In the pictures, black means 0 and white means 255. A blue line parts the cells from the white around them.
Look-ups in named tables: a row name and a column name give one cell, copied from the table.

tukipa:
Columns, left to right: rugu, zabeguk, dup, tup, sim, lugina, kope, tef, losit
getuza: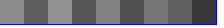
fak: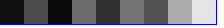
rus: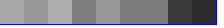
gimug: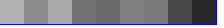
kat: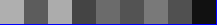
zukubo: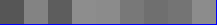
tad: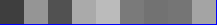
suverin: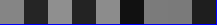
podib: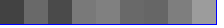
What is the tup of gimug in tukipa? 114
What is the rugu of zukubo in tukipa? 86
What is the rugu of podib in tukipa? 66
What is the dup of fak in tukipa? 10
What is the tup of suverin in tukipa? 35
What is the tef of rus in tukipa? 58
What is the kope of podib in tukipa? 102
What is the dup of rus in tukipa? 173
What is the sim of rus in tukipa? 151
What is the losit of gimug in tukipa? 40
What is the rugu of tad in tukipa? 62
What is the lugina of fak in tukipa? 117

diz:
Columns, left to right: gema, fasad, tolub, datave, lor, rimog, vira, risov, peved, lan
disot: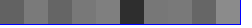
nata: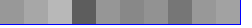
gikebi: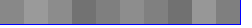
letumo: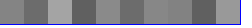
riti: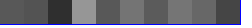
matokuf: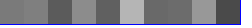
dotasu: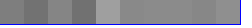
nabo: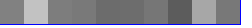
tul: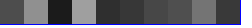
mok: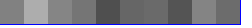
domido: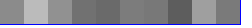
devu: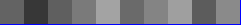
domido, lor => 106
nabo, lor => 108
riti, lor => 88
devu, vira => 132
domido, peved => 159
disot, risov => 121
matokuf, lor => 96
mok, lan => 108
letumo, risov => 130
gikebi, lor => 127
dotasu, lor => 159
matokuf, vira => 105
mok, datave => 117
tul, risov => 79
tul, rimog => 55
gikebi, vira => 128
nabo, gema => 129

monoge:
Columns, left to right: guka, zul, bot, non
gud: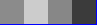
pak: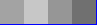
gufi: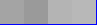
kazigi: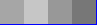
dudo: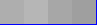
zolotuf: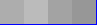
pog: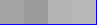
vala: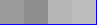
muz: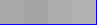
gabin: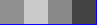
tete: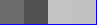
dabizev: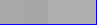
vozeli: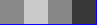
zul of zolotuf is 187
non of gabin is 68
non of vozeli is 57
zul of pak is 199
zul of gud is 204
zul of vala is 141
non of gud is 59
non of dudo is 159
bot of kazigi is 152
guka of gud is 139
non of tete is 192
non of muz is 178
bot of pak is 150
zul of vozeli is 203
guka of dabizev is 169
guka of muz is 169
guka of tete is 107
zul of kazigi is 198
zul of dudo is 182
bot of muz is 174

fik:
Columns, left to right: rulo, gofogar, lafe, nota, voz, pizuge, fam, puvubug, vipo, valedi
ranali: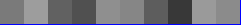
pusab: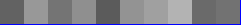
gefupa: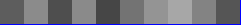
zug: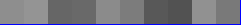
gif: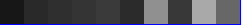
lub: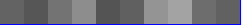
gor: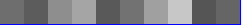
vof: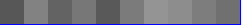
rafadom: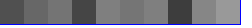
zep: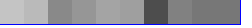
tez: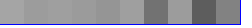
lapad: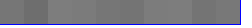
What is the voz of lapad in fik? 118
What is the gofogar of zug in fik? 148
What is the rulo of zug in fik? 142
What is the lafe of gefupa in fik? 78
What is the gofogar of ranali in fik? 157
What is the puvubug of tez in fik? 156
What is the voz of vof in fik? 89
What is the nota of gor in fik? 165
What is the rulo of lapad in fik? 118
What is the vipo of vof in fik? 125

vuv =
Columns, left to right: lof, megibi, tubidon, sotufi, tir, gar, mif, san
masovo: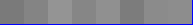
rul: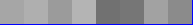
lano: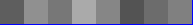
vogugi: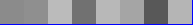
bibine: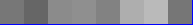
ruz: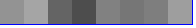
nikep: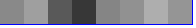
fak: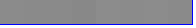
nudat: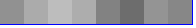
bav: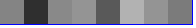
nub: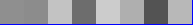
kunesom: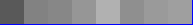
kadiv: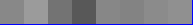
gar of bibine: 174
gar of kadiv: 131
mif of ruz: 126
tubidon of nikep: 89
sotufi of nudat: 173
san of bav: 123
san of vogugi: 181
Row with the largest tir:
nub

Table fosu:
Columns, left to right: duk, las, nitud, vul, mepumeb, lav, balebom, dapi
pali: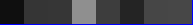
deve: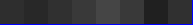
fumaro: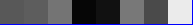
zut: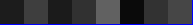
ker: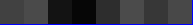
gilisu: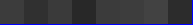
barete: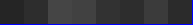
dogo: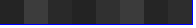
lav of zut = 10
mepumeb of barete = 50
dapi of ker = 72
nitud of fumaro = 116
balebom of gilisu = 66
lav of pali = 36
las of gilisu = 48
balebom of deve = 32
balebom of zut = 50
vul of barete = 65
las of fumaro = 93
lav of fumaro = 120

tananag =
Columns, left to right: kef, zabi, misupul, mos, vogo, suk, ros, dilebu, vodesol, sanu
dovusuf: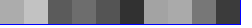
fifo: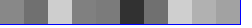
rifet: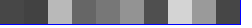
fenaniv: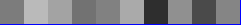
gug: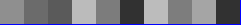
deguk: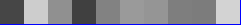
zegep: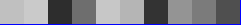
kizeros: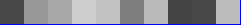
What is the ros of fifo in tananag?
112
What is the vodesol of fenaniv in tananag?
74
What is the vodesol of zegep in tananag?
123
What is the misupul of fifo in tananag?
206
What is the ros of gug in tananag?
188
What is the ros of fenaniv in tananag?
46
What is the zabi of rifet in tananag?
66
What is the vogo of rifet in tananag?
119
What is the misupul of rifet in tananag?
185
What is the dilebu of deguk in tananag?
126
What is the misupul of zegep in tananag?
45
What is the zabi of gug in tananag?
107
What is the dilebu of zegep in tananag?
148
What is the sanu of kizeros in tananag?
188
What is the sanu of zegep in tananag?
79
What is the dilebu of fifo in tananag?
207
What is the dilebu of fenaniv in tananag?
144
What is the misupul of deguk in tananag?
144
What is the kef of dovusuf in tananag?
172

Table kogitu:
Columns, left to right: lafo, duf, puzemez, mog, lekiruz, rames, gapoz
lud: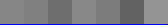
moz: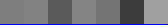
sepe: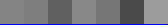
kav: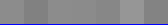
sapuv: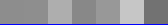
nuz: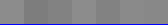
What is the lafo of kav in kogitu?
140
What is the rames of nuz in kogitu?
138
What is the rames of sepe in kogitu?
75
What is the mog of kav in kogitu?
139
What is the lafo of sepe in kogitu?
131
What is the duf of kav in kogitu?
129
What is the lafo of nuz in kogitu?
140
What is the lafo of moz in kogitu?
127
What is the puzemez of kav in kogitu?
140
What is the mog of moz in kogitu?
132
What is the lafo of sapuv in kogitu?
141
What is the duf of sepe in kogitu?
126
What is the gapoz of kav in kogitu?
131
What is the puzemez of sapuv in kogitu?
174
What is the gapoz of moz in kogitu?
160
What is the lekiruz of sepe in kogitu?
118
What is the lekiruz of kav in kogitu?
135
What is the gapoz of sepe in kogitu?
156

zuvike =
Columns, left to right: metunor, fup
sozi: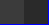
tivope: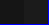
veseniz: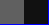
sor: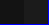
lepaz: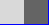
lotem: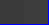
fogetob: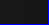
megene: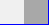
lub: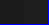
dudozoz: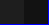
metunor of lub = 27
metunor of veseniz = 96
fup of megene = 168
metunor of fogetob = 24
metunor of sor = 19
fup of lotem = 61
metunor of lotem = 58
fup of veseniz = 17
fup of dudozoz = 18
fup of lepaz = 100
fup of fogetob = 22
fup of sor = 27
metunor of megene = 240
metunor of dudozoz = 30
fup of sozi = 42
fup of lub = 30
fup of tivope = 27
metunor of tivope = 21
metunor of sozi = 59
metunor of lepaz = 217
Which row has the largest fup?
megene

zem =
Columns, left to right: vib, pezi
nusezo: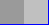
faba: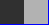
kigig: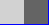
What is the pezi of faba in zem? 178
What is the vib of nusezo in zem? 154
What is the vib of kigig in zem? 210
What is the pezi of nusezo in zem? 192
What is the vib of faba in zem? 48
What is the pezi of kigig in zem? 100

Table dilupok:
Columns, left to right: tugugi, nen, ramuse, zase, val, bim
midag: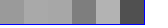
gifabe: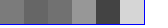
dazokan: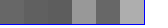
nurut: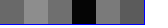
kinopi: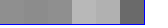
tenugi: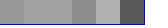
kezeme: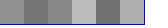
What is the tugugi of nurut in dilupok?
105
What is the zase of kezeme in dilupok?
188
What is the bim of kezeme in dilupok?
175
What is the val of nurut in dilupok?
122
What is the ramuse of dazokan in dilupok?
93
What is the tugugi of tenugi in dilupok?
152
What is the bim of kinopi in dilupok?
106
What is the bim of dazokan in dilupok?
174
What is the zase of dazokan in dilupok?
152
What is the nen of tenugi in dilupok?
162
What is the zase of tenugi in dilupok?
142
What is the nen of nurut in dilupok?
141
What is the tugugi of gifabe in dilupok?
123
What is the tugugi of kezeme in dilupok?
144
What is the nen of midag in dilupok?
169
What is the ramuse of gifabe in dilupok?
113
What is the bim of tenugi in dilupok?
88
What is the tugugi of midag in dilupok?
154
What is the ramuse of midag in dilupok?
167
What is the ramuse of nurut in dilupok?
111

